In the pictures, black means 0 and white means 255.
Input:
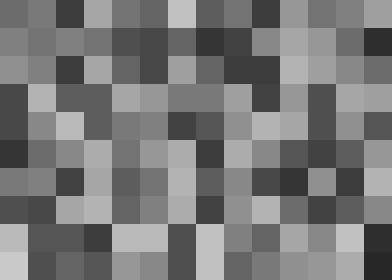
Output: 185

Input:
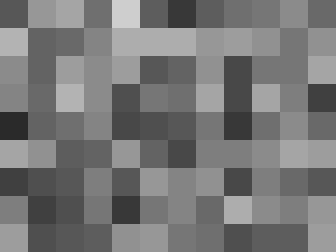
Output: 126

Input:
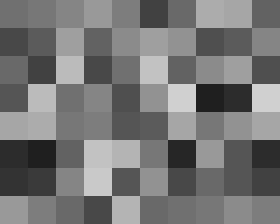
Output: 51

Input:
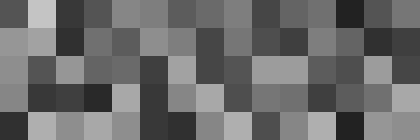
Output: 134

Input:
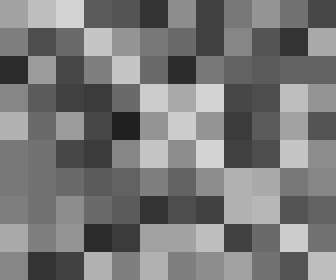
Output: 169
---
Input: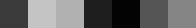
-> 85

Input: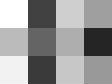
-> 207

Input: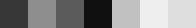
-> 238

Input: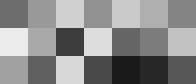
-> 175

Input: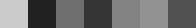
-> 146

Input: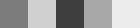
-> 168

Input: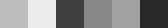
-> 162

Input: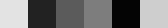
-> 4
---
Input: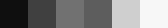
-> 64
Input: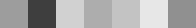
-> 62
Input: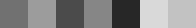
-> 156
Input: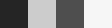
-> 204
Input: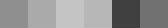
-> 170
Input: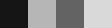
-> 182
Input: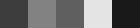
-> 130
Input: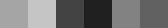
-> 197
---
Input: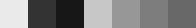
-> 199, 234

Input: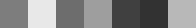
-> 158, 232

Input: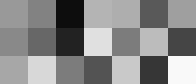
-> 224, 249

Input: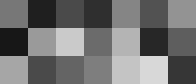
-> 107, 216

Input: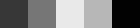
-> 233, 233

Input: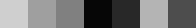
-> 6, 207

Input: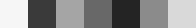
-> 104, 246

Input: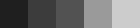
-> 82, 204

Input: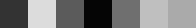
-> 5, 220

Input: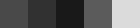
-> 25, 219
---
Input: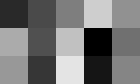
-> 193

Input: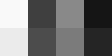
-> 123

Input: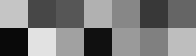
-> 161

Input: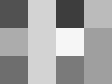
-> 246

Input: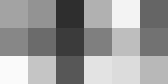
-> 59

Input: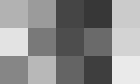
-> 77

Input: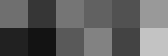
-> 89

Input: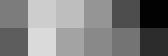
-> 163
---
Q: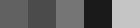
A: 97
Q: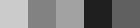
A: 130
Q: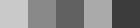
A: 137
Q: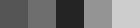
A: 110
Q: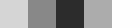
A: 172
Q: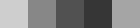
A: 135
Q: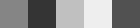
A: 133
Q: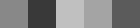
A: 136
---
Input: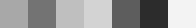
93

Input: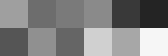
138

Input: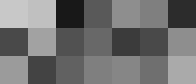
142

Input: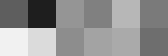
128

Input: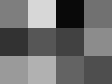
215

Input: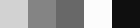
104

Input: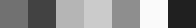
142

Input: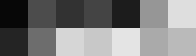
28

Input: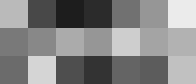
113

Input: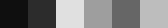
158
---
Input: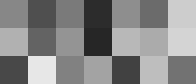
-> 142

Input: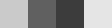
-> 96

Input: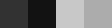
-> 18

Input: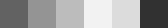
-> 242

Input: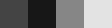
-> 23

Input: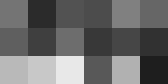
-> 76

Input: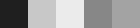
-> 235
